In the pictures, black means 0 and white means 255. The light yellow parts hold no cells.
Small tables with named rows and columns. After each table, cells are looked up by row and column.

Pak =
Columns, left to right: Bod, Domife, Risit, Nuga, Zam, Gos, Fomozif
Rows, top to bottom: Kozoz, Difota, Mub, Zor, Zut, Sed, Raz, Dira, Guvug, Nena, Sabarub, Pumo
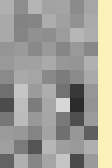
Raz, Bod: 111
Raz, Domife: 197
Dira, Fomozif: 147
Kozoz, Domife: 142
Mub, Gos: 182
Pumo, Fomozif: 154
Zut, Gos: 149
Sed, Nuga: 137
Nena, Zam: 112
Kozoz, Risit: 181
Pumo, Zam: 197
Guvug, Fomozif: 155
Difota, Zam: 160

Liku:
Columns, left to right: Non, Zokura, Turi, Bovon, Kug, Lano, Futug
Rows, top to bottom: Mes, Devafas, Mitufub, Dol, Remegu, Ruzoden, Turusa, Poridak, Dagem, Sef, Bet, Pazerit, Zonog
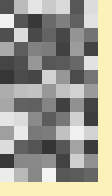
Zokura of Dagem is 219
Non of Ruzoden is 54
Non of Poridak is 167
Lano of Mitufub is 148
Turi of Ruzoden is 70
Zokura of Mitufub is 220
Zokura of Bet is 96
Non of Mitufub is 79
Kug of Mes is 218

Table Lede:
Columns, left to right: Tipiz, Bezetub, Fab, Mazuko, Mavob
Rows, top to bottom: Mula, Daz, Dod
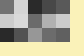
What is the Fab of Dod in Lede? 151
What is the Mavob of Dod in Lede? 96
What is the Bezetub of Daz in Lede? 217
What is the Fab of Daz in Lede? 107
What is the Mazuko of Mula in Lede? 72
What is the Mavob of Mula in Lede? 89
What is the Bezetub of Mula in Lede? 212
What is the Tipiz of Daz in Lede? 204
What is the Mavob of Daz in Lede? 204
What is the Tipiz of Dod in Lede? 41
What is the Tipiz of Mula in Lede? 114
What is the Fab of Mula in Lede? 42
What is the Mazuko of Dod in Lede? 108
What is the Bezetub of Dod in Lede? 82
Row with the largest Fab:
Dod

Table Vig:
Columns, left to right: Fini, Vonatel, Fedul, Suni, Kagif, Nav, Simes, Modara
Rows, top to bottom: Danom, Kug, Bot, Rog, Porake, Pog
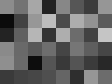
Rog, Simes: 94
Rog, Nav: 118
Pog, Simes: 150
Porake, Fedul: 13
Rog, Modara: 70
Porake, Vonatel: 106
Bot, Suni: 51
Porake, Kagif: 57
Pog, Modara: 108

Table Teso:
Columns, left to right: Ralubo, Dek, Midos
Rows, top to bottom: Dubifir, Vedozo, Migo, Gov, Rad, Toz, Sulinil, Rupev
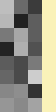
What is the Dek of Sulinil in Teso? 142
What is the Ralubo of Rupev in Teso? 150
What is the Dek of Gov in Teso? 175
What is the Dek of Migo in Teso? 167
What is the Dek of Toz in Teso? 74
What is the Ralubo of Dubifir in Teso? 190
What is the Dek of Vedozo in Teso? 33
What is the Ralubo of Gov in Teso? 35
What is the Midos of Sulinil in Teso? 50
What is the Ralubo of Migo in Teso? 121
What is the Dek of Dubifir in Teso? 106
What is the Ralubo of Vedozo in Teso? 183
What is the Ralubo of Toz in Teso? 102
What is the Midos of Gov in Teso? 81
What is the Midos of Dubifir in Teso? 59
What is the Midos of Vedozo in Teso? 94
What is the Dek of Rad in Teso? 74
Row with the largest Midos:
Toz

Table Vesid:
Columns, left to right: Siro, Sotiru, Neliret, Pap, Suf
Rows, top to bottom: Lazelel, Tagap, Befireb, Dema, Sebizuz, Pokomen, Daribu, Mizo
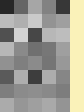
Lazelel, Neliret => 166
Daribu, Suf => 125
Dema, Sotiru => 138
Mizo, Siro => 171
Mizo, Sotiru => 150
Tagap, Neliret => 202
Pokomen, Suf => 134
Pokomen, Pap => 173
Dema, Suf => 159
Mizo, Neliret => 159
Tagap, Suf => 159
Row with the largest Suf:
Befireb

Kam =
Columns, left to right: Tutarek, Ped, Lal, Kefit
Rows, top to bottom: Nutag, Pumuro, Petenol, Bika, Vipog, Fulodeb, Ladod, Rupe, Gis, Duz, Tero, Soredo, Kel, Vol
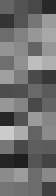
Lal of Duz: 99
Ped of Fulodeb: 125
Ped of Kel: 156
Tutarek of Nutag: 100
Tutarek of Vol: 117
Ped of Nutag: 83
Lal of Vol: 108
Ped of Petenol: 129
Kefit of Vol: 64
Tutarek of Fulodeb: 159
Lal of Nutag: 72
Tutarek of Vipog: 111

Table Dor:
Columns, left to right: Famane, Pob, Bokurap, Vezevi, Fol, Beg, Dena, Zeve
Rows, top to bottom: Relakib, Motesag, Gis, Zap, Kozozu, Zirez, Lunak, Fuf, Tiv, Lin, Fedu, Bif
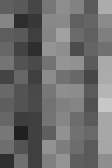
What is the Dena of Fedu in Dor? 90
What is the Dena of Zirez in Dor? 71
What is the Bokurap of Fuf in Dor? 74
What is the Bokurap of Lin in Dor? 64
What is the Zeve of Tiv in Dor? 167
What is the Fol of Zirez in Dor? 113

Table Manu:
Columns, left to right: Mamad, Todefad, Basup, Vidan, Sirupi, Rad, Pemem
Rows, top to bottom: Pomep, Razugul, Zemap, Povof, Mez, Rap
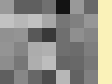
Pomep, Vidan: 112
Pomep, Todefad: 95
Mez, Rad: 104
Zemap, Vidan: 56
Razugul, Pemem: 150
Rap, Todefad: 135
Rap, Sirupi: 183
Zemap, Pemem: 133

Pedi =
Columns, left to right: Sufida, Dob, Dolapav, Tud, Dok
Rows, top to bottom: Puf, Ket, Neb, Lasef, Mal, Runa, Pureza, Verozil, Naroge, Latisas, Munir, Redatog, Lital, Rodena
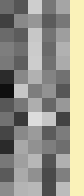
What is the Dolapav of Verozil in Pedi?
174
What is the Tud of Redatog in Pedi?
84
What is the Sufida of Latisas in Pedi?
69
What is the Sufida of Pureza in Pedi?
15
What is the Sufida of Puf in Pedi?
108
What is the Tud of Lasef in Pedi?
106
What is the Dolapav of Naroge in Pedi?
221
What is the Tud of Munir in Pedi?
126
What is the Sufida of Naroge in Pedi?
114
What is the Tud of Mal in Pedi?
113

